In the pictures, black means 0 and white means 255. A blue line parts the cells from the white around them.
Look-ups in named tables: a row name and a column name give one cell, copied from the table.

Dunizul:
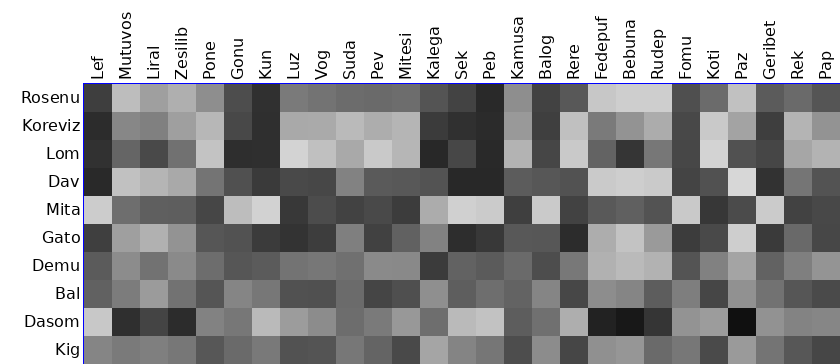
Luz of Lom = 211
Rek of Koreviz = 180
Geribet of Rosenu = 91
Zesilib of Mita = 94
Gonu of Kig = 106
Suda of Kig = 119
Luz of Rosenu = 122
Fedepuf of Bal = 141
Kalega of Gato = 130
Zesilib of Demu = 138
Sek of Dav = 40
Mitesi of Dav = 88
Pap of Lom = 179
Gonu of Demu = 86
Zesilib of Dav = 169
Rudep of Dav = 202
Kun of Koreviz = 47
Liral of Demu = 114
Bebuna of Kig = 150
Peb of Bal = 110

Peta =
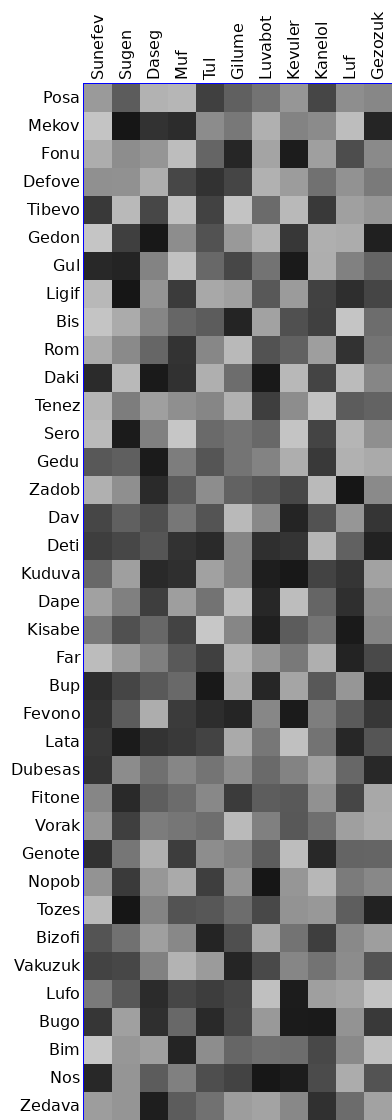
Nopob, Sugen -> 58
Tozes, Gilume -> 109
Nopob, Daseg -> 151
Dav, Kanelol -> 82
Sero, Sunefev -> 186
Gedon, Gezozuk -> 32
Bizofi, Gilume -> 79
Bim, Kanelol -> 72
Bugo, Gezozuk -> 57
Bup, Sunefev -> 45
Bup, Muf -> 105
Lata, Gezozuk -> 85
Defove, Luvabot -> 177

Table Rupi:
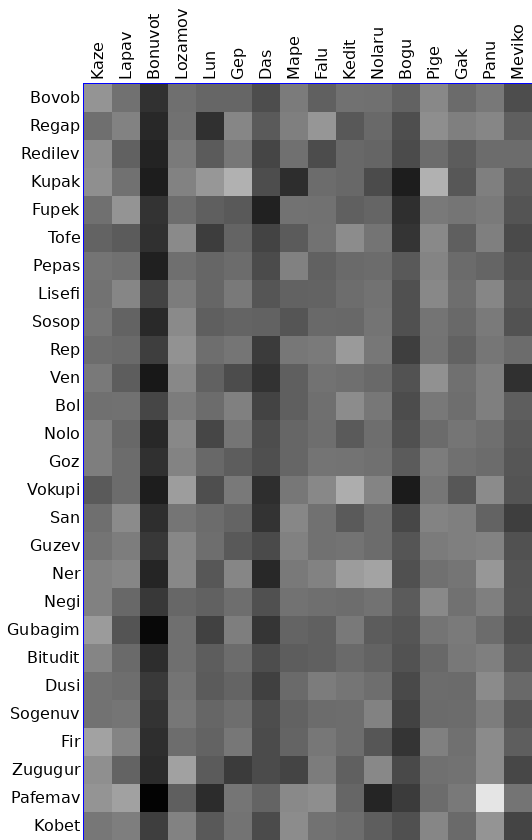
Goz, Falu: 116
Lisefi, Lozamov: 124
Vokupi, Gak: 87
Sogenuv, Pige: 107
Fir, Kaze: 162
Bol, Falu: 111
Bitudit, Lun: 93
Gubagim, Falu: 96
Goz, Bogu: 91

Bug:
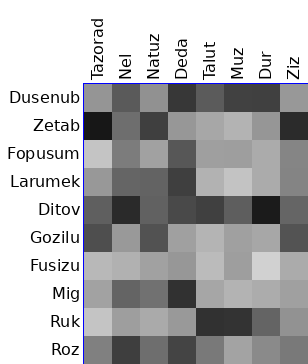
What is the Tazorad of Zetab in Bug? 23
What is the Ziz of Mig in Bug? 160
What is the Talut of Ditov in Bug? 64
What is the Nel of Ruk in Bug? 158
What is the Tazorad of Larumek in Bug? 152
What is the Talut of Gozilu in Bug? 180
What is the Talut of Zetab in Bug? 167

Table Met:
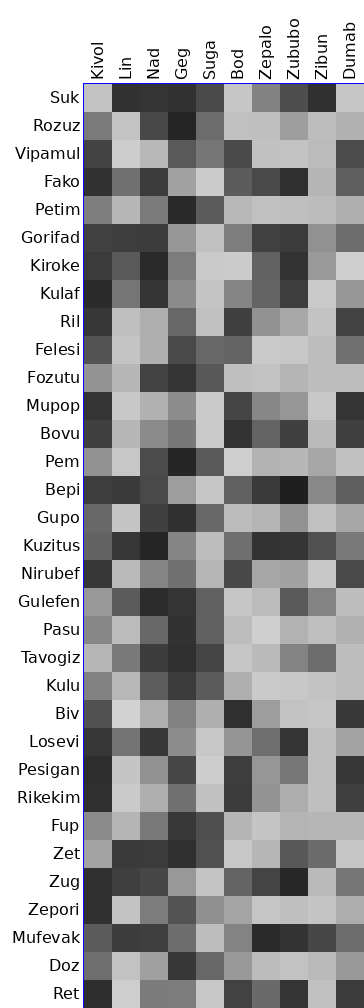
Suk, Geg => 50
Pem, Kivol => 146
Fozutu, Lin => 183
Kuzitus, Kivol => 99
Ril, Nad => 175
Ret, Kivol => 46
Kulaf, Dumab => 151
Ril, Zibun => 195
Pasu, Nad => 104
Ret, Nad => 123
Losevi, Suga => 199
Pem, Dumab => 193
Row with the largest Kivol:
Suk

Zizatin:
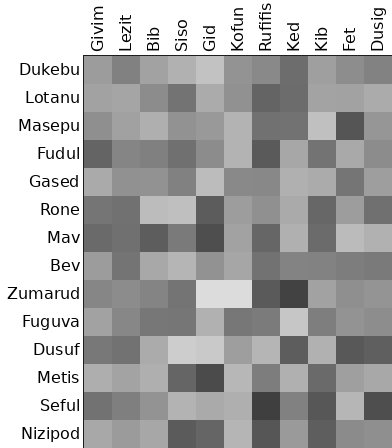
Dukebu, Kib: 159
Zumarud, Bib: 132
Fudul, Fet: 169
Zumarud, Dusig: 148
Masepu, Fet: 85
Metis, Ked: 176
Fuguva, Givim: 162
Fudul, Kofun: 179
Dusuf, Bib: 171
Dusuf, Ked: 93
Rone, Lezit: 113

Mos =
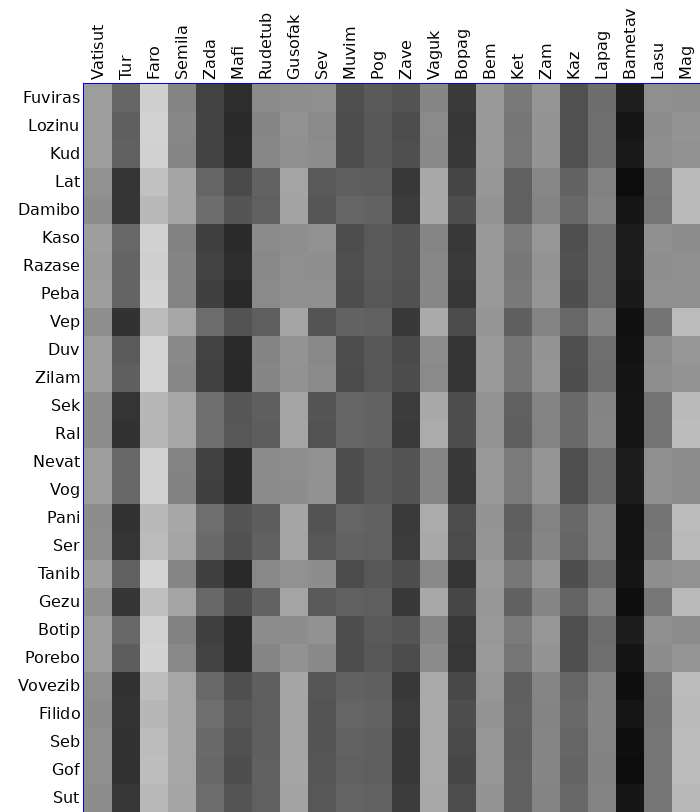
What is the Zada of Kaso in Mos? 64
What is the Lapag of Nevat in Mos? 108
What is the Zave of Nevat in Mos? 83
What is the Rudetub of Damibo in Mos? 96
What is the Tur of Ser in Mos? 53
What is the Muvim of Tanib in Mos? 76
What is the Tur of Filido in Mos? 51
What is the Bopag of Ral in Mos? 78
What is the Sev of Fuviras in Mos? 143
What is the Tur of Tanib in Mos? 97
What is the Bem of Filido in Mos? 148
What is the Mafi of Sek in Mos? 86
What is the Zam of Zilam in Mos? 149
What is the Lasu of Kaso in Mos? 144
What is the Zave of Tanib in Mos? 78
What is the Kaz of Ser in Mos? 102

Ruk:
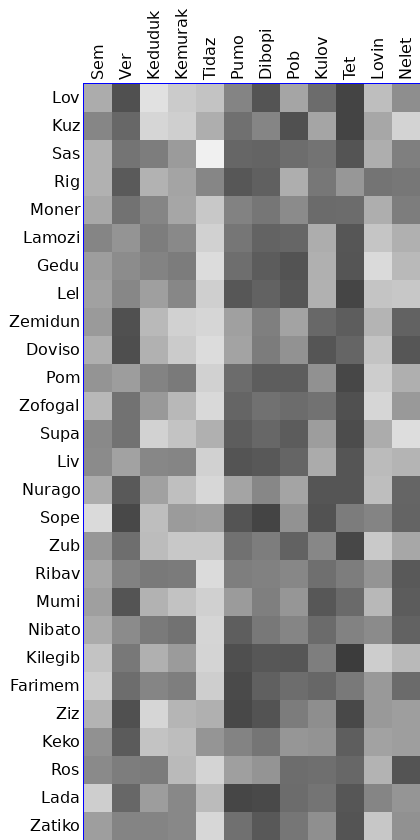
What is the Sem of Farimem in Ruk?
205
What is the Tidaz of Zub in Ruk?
200
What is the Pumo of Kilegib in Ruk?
79
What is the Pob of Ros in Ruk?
109
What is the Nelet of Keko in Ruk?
158
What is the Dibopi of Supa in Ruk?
103
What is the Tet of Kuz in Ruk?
68
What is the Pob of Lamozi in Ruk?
102
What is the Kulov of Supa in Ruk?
157
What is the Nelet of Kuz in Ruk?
211
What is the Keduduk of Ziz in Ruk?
214
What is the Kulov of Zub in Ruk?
135
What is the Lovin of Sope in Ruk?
132
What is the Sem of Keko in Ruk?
145
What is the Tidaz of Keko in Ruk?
149
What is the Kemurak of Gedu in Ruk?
124
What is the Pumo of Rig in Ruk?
87
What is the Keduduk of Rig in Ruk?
178
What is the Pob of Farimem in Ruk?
109
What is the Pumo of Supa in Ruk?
93

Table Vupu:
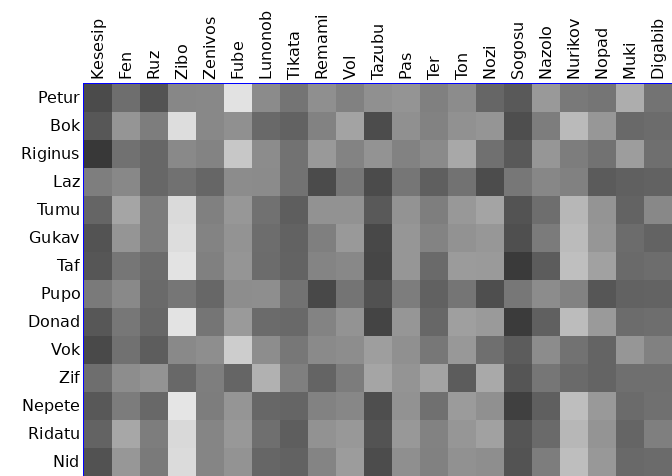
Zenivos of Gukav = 131
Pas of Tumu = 147
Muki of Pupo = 98
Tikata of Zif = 127
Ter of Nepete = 112
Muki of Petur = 173
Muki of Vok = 150
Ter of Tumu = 126
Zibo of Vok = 137
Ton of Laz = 114
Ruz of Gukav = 124
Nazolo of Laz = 135
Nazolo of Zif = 118
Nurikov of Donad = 188
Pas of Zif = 148

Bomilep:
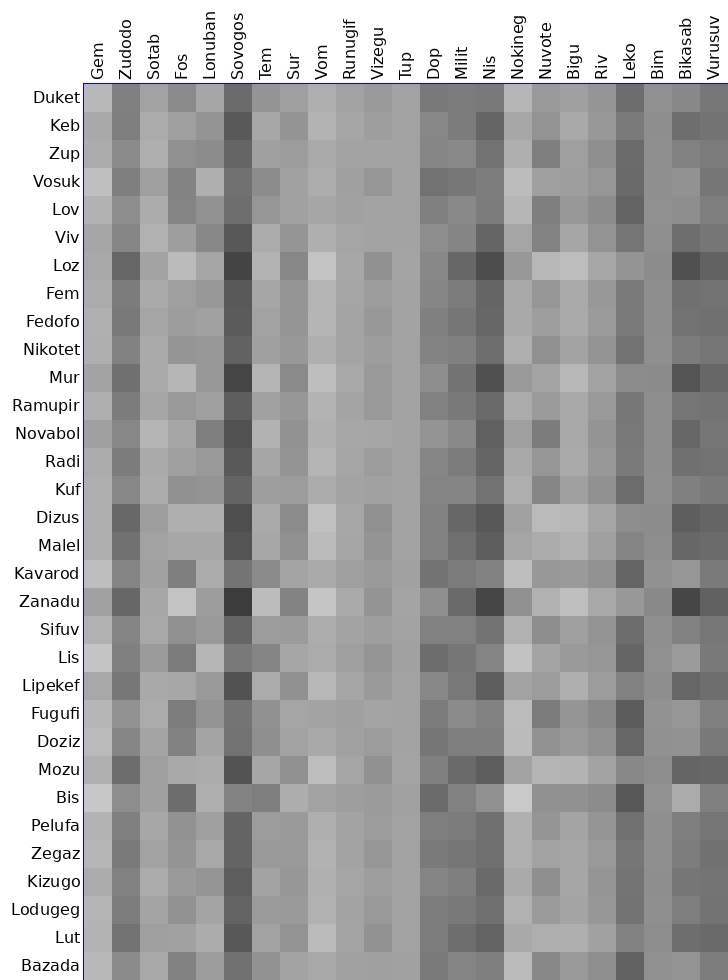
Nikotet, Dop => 131
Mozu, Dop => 128
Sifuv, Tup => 162
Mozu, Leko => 136
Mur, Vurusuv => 103
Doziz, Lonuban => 164
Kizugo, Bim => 142
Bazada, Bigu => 153
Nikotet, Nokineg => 174

